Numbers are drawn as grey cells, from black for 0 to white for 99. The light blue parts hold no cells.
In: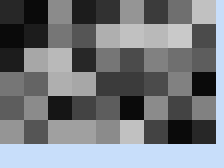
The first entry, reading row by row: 15
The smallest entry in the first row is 4
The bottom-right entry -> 15
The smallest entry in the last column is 4
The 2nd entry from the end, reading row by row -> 4
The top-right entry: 75
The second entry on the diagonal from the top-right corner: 78
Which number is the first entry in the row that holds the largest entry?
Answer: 4
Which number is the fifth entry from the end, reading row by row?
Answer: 54
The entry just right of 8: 26
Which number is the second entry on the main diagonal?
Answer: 11
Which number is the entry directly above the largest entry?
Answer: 43
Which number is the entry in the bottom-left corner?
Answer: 58
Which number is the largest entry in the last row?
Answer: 75
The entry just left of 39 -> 46

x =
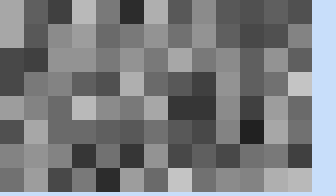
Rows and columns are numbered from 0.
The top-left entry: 65
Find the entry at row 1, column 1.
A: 34
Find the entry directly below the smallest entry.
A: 44
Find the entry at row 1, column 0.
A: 65
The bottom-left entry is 44
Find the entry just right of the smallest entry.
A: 65
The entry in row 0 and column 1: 37
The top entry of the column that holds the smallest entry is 31
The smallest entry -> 13
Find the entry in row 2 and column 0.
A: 28
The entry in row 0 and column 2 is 25
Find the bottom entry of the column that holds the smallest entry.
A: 51
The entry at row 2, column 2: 57
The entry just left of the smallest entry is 51
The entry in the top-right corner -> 31
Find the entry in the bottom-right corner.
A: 72
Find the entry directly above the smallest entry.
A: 25

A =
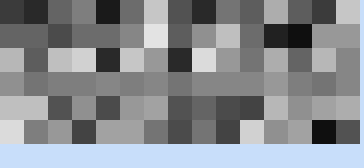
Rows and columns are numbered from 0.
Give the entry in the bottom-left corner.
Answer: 85
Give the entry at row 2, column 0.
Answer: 71
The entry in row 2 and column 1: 36
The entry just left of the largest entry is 52
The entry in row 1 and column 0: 39
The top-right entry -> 77
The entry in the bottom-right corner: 32
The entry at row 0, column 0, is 23
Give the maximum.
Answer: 88
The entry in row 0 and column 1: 16
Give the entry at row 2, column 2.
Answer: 74
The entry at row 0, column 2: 39
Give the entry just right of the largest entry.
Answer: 36
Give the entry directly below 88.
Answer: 59
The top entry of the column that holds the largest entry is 77

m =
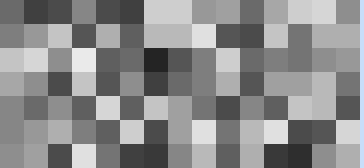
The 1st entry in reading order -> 41
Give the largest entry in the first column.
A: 76
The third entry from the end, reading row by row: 18
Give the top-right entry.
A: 55
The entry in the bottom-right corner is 68
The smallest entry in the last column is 33
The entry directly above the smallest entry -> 72
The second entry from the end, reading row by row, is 55
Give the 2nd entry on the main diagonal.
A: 59
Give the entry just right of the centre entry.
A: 49
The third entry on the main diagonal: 55
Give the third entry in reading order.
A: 29
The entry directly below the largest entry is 76
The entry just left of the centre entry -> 25
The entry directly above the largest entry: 33
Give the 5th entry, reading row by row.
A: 29
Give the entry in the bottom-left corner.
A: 55
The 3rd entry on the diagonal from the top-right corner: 45
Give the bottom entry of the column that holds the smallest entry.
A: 22
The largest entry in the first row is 83
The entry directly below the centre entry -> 62
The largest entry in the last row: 87
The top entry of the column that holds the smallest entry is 80
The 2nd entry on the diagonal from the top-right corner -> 68
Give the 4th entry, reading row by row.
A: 52
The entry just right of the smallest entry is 33
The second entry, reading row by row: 25
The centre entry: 41

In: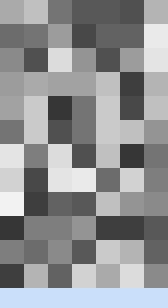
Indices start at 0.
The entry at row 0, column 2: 45
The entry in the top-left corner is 66
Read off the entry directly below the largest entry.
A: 21
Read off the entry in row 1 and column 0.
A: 42
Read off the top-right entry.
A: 70
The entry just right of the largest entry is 24
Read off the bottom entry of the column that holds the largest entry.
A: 24
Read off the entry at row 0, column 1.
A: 74
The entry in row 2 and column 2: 85
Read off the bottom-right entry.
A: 53
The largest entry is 94
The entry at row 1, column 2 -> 60
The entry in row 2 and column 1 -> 31
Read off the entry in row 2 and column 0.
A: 53

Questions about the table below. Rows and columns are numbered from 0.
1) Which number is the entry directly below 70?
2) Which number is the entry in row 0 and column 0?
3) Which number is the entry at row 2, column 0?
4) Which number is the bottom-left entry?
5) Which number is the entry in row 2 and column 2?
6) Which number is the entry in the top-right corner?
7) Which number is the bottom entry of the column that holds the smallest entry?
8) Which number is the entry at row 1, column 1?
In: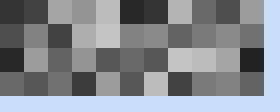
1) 38
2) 20
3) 16
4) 41
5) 38
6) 60
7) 38
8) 50
